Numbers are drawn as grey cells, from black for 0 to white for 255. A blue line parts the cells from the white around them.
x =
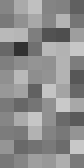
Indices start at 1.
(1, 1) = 133
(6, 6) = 87
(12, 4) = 152
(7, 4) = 196
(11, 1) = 149
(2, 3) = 168
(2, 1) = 121
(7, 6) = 103
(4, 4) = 184
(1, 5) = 129
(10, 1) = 124
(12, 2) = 134
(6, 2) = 185
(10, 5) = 120
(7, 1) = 152
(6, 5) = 179
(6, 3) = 142
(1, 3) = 192
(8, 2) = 103
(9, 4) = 144
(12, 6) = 122
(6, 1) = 144

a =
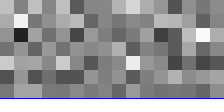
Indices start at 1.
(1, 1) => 192
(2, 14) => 159
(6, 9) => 146
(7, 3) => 164
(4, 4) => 152
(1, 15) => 119
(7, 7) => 123
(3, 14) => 189
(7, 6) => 137
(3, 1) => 147
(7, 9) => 103
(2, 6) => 185
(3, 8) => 126
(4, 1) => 115
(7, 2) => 163
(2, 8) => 134
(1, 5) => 192
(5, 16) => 87
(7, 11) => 123
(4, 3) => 101
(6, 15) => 152
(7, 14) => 116
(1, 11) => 173
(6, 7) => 148
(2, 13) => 182
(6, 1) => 82
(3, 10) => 123
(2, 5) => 171
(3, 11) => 160
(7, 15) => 102
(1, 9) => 179
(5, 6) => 135
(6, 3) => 82

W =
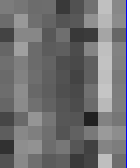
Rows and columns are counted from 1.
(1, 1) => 124
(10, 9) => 141
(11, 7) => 65
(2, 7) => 145
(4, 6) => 76
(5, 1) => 111
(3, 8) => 165
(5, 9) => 128
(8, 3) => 112
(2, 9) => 140
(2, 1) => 108
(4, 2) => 160
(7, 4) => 94
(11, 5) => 119
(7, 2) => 141
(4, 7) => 133
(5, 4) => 99
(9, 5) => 87
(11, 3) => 146
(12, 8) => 191
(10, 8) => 154
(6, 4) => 96
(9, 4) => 118
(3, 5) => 111
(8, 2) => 139
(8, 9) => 126
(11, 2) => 142
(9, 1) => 70
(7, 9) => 125
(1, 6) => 81
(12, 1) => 82
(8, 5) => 85

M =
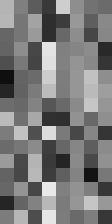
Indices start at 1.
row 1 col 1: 180
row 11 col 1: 107
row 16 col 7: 126
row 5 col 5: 129
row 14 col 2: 148
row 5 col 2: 121
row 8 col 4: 86
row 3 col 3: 154
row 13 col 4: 61
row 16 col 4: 229
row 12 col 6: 138
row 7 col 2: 98
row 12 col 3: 180
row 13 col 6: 131
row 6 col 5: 125
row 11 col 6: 134
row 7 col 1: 37
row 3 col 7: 70
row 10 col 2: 194
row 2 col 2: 118
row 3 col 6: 141
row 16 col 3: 77
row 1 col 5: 206
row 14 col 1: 103
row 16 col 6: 106
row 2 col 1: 182
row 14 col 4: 232
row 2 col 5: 60
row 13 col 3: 184
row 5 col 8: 53
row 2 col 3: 163
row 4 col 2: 141

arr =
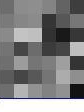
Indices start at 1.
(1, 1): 109
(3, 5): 25
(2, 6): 119
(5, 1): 111
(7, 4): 130
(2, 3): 139
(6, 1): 91
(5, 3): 117
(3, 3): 191
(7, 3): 146
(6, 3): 88
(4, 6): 190

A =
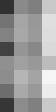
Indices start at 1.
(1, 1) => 49
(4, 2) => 149
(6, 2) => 181
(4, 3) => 136
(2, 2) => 165
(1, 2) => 138
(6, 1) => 141
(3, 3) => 154
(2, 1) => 115

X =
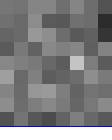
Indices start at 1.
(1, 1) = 118
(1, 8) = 83
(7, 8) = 110
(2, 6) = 112
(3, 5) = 109
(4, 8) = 130
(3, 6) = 89
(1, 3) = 133
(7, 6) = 99
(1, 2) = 115
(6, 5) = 99
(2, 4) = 90
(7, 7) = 115
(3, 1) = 101
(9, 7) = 104
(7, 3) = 150
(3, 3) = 152
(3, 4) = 142
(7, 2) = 107
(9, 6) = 127
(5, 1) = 135
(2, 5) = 88
